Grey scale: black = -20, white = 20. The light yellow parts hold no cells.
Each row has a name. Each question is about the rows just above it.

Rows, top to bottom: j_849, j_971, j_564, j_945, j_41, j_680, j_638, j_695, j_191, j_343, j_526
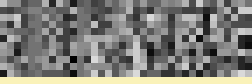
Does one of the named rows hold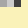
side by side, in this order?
yes
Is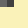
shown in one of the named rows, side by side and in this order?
yes
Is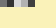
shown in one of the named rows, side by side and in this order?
yes
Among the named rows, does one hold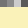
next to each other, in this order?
no
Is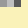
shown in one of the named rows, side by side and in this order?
no

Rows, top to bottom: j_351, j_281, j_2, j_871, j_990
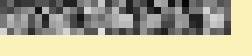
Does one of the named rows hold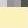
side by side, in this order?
no
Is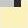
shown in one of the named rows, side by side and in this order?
yes
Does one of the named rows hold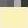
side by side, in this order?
no

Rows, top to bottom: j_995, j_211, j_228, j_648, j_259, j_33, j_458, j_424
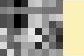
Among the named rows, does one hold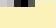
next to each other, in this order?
no
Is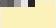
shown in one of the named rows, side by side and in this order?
yes
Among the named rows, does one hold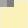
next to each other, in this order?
no
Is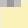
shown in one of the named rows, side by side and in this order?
no
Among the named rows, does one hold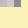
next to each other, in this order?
no
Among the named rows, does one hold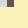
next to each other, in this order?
no

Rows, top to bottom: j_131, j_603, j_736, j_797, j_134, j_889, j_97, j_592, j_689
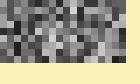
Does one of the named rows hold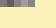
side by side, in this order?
no
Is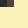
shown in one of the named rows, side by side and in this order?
yes
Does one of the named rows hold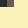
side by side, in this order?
no
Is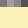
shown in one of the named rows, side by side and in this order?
yes
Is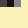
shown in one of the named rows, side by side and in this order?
no
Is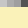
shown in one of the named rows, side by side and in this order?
no

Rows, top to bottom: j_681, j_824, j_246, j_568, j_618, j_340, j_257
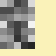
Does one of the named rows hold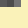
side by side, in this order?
no
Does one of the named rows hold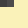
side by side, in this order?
no
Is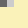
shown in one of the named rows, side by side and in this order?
yes
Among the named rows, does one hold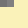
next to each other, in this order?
yes
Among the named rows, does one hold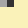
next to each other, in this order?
no
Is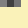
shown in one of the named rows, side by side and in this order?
no

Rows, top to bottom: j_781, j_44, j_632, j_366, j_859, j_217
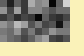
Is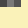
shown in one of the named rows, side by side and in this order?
no
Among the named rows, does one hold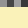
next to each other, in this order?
yes

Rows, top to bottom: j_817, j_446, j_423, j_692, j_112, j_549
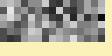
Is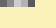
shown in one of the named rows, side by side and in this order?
no
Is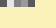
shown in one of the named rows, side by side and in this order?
yes
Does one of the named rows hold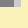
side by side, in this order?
no
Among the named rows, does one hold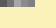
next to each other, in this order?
yes
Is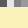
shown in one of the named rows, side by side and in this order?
yes
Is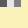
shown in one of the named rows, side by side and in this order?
yes

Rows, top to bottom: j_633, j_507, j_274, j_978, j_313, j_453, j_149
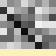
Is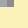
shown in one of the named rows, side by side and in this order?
no
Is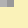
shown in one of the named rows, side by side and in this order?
yes

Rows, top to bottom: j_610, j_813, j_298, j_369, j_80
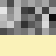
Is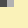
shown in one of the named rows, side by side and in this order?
yes
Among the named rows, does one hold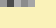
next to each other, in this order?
yes
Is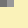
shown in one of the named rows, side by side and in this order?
yes
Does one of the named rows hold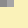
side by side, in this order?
yes
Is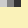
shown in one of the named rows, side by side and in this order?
yes
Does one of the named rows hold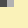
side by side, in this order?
yes
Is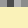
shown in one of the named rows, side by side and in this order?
yes

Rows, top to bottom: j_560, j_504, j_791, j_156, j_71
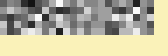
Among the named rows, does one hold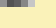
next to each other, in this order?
yes
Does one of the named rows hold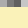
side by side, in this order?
no
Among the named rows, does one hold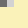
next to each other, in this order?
yes

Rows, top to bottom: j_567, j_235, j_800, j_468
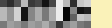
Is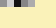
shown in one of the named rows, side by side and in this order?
yes
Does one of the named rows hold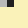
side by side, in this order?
no

